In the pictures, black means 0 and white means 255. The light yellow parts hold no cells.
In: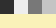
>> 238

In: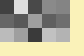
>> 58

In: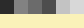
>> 77

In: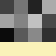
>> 89

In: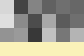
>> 193

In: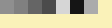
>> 214

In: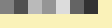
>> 220
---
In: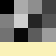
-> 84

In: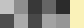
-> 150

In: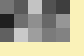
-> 150

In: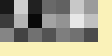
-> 192

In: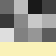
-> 176

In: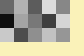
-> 213
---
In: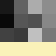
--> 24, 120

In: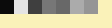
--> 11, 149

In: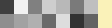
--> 63, 99

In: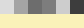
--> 220, 61

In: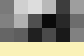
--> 122, 129

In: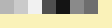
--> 181, 110

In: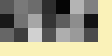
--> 88, 75

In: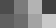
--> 76, 201
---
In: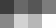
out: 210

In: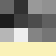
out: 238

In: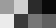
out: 59

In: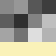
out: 115

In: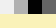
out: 177

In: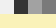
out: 52

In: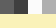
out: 63

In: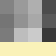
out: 189
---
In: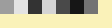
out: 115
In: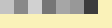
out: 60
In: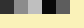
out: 93
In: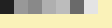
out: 228
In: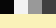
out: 64
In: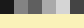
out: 68
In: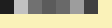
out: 64
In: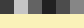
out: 134
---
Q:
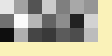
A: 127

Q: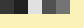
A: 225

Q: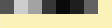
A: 10

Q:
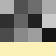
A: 81

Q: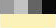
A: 195

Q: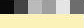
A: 159

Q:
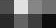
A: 225

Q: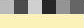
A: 40
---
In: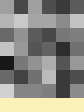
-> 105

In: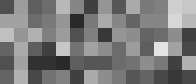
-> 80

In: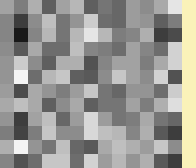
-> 175

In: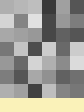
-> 125

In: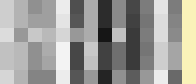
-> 193

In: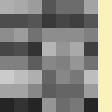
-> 163
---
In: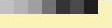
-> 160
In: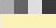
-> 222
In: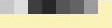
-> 62
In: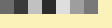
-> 193
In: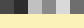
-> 193
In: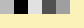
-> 225
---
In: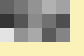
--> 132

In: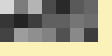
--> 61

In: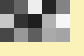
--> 164

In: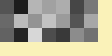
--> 113

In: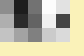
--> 218

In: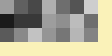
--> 131

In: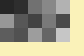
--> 198

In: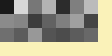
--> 104

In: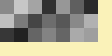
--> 158

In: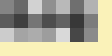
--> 138
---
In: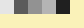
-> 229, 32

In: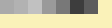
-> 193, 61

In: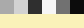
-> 246, 12

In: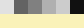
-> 225, 17

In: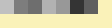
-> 192, 52

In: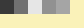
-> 230, 57

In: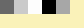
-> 253, 0

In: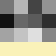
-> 223, 18
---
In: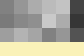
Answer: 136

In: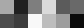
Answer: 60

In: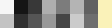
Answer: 48

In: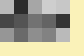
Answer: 84

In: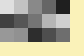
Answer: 86

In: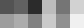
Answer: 172

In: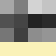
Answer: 69
